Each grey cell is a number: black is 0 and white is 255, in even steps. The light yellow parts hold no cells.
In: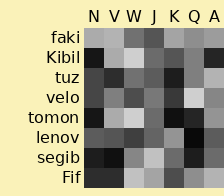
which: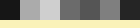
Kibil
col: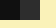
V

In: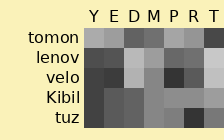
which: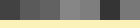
tuz
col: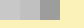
T
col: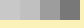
T
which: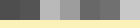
lenov
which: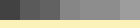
Kibil

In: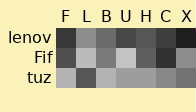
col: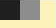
X
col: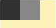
C
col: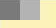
B
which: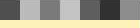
Fif

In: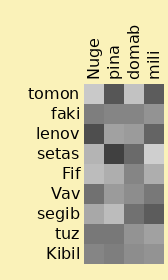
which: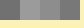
Vav
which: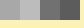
segib
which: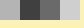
setas
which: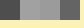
lenov

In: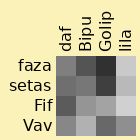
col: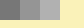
Bipu
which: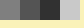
faza
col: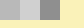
lila
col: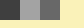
Golip
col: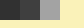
Golip

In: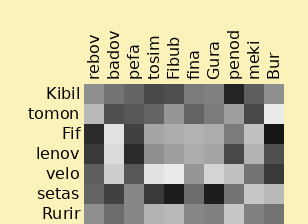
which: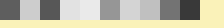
velo
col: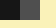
Bur
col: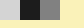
Gura
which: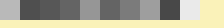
tomon

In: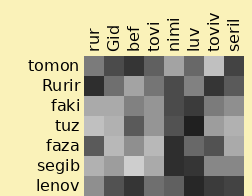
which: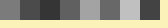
tomon
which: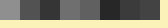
lenov
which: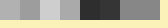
segib
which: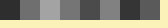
Rurir
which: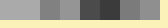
faki

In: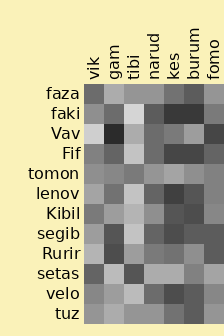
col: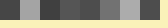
kes
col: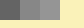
vik
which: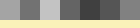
lenov
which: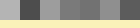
Rurir
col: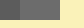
narud
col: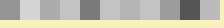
tibi
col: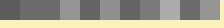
narud

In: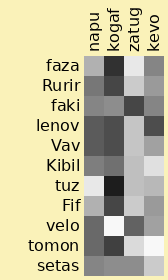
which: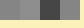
faki
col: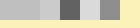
zatug

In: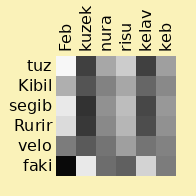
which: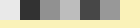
segib
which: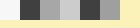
tuz
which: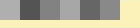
Kibil
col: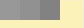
keb

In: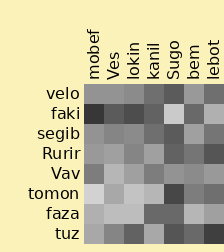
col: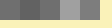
kanil
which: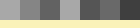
tuz
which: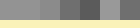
velo
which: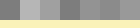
Vav

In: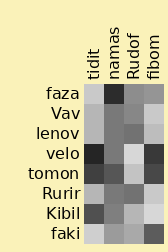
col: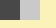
fibom
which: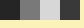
velo
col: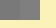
namas

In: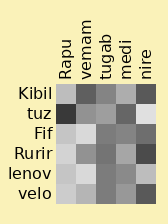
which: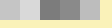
lenov
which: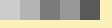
velo

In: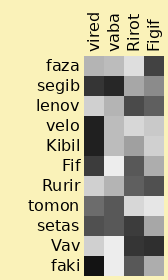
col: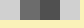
vired
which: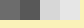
tomon
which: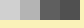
Rurir
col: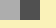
Figif
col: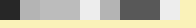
vaba

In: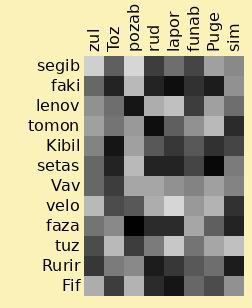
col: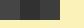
funab
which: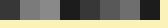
Rurir
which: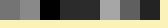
faza
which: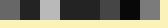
setas
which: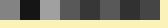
Kibil

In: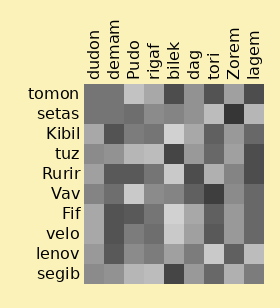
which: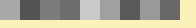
velo
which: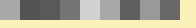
Fif
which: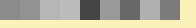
segib
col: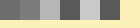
Pudo
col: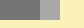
dudon
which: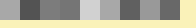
Kibil

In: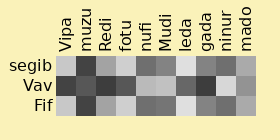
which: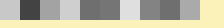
Fif
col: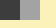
Redi
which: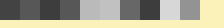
Vav
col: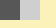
fotu
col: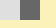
leda
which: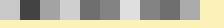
segib

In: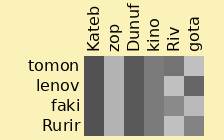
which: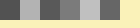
lenov
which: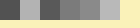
faki
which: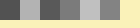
Rurir

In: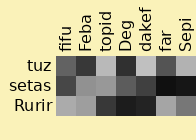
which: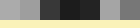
Rurir
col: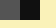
far

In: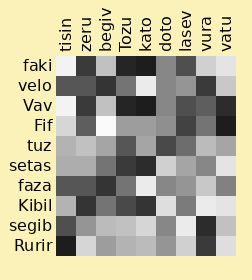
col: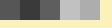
zeru
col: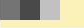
Tozu

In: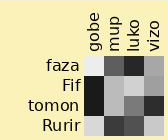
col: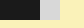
gobe
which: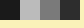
tomon

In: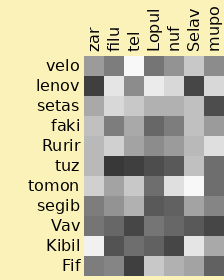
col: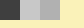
tel
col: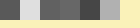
nuf
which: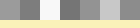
velo
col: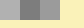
nuf

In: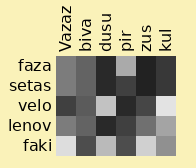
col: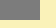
Vazaz
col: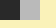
dusu
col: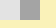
kul
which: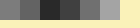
lenov
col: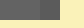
biva

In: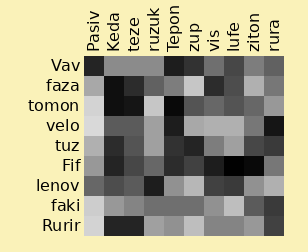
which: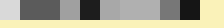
velo
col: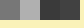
rura
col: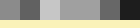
ruzuk

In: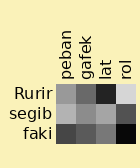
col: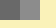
gafek
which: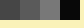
faki
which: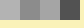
segib
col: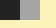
lat
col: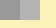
peban

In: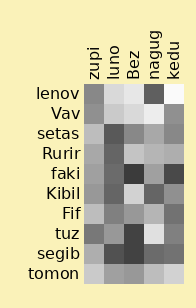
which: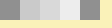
Vav
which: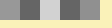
Kibil
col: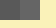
luno
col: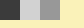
Bez

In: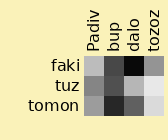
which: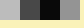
faki
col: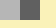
dalo
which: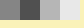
tuz
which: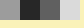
tomon

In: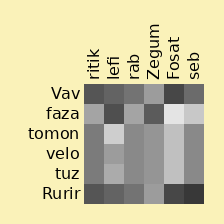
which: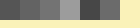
Vav
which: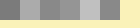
tuz

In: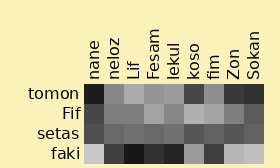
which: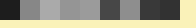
tomon
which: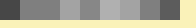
Fif

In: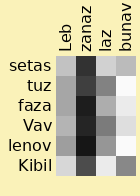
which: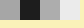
faza
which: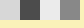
Kibil
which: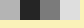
Vav
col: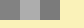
laz
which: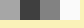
tuz

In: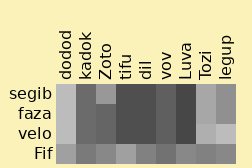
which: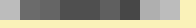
velo
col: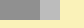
legup
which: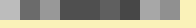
segib

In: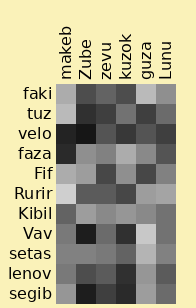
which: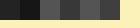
velo
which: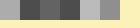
faki
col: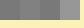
makeb
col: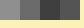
Lunu
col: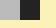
makeb
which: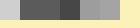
Rurir

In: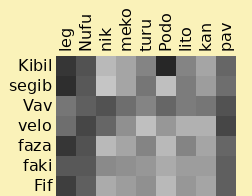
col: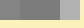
lito
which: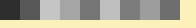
segib
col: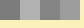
lito

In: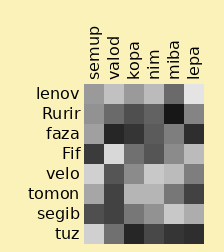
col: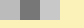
miba
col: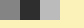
lepa
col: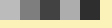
lepa
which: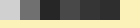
tuz

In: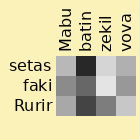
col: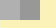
vova
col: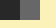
batin

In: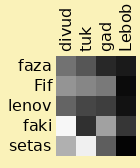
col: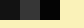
Lebob
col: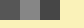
tuk
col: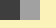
gad
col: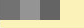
divud
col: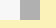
divud
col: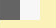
divud

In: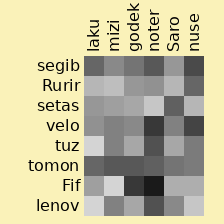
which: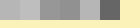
Rurir
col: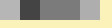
nuse
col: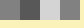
mizi
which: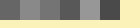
segib

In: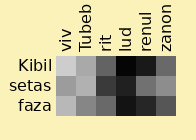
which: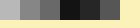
faza
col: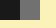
renul

